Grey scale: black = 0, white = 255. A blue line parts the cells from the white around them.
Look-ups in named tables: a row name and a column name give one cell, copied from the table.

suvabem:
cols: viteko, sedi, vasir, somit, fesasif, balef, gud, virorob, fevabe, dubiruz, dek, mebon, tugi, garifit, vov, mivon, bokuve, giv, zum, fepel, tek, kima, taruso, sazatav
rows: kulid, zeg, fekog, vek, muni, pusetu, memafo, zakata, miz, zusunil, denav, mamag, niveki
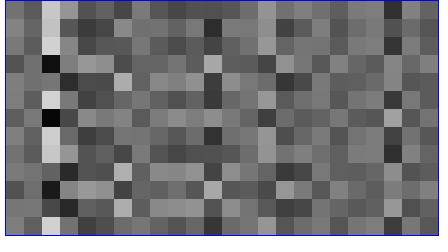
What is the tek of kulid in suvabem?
125
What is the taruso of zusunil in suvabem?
83
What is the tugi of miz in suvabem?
86
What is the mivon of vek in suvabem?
145
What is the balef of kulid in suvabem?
97
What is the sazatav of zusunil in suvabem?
92
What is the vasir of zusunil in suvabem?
98
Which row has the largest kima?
memafo

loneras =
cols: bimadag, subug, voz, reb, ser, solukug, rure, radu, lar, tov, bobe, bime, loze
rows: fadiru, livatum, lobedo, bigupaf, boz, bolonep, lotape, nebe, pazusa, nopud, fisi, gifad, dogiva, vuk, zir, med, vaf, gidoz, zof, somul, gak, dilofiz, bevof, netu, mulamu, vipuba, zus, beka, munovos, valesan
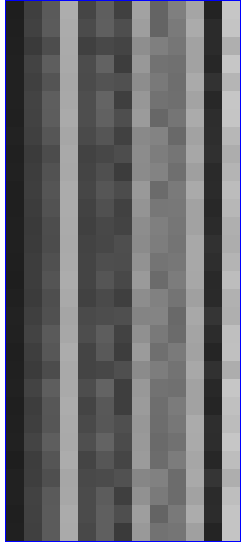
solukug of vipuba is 86
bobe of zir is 168
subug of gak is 59
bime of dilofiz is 40
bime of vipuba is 39
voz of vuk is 76
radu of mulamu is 153
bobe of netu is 171
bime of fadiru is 35
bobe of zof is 164
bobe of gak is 168

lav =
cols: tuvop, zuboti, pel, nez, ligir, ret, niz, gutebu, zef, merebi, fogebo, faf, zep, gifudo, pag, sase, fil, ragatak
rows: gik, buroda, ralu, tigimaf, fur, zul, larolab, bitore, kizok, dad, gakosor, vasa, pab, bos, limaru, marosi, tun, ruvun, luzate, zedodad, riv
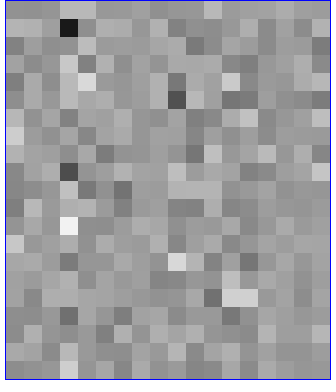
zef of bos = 176
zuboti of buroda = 177
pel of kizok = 159
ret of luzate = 128
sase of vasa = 151
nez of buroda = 25
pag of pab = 152
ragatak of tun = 164
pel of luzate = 149
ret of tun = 164
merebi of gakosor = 179
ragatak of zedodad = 157
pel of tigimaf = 151
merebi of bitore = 160
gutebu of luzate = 148
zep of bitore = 144
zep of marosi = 190
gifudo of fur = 137
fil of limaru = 151
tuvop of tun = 162
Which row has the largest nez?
pab

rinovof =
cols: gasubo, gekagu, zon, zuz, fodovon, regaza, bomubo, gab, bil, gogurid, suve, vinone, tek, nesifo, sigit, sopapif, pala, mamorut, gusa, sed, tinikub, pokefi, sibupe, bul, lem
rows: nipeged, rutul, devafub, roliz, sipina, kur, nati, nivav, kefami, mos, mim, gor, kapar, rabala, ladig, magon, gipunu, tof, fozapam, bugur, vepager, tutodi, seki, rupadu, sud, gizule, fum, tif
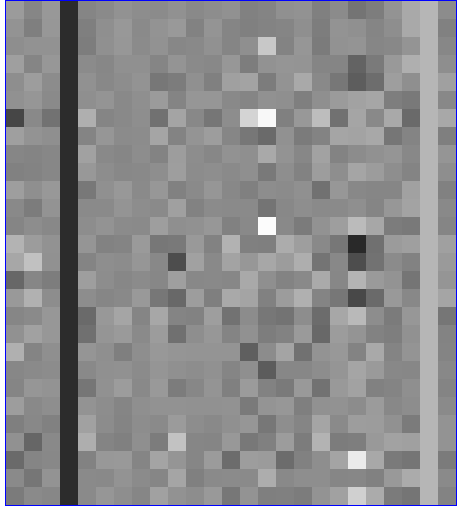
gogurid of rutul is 153
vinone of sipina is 128
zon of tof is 151
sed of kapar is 187
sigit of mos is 121
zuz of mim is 44
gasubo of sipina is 142
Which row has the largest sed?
gizule

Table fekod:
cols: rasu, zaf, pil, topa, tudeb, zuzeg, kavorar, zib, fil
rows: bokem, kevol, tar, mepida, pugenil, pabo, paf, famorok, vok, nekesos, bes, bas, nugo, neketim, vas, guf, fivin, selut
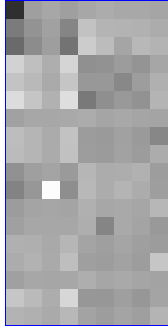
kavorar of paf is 168
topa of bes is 142
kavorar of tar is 165
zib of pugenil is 157
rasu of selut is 179
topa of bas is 164
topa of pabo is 222
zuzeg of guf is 166
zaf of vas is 178
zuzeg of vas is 157
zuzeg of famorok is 154
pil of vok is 171
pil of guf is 166
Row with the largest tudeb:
tar

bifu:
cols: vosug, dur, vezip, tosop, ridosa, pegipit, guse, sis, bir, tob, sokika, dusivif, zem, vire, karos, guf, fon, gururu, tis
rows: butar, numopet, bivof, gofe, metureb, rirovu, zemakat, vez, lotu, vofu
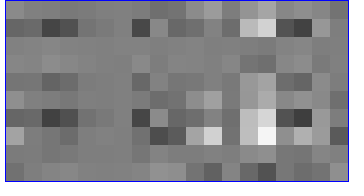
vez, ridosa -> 126
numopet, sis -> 72
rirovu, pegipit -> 126
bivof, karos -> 123
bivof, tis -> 127
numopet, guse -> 128
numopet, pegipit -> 122
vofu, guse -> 129
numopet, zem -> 109
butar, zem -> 125
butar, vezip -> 126
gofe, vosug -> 134
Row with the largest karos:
vez

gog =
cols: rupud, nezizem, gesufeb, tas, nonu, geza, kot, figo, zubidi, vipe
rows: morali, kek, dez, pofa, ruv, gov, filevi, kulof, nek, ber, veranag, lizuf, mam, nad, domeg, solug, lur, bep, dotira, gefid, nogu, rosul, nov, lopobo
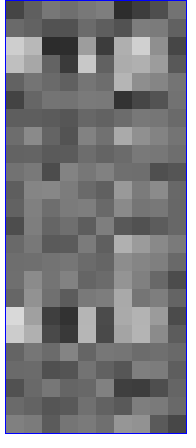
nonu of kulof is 130
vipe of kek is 97
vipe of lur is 100
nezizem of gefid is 118
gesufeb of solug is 116
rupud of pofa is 191
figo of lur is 117
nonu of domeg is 107
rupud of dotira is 204
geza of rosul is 129
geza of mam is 126
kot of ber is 111
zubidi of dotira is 139
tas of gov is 115
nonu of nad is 123
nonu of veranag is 106
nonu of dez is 157
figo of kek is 125
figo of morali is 61
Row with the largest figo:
dez

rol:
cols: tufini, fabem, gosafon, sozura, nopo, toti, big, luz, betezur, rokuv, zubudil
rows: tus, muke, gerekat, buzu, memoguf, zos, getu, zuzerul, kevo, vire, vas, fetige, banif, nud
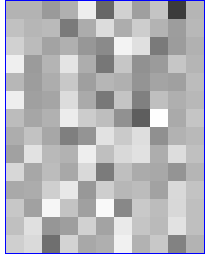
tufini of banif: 192
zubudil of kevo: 192
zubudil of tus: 181
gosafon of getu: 177
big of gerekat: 243
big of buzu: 198
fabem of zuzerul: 194
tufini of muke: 193
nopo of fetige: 160
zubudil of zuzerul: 185
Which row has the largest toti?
fetige

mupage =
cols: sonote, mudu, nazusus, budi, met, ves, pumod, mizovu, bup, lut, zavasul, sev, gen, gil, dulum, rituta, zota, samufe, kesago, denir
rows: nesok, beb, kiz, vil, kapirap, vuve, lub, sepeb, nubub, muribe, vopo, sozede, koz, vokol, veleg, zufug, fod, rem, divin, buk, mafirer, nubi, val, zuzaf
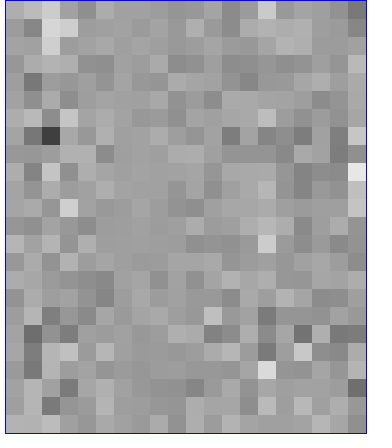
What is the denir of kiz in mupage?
161
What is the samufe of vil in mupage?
159
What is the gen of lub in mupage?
166
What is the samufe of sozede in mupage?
159
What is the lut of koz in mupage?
159
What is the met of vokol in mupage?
175
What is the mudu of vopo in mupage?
148
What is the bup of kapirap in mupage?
149
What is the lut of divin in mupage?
175
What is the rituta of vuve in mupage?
163
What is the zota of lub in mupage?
145
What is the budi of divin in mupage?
125
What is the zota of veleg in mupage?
161
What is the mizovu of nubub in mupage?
162
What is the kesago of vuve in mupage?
148
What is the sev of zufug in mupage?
164
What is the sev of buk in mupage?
171
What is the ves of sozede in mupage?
153
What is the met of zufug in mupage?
142
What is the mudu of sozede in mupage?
170

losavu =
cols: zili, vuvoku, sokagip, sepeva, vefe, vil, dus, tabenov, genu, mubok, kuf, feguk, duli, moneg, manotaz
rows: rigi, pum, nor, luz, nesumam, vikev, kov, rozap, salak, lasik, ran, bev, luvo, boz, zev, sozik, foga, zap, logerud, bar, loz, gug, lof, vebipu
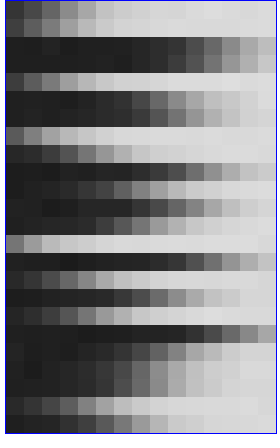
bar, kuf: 167
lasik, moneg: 194
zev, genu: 44
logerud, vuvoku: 31
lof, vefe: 129
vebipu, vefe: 63
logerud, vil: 30

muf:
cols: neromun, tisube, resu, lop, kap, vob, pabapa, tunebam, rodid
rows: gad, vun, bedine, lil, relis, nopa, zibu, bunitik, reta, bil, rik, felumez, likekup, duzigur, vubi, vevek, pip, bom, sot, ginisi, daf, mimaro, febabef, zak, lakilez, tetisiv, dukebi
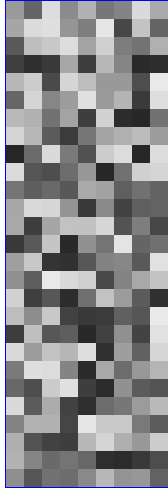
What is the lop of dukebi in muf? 109
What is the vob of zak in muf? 201
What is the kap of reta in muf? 81
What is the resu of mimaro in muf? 203
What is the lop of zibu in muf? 163
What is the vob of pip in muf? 194
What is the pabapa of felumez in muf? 66
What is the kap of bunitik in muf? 118
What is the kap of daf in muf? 42
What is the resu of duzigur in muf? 197
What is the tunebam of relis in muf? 77
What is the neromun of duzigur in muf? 57
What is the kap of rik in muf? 170
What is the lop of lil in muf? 167
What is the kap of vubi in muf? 87

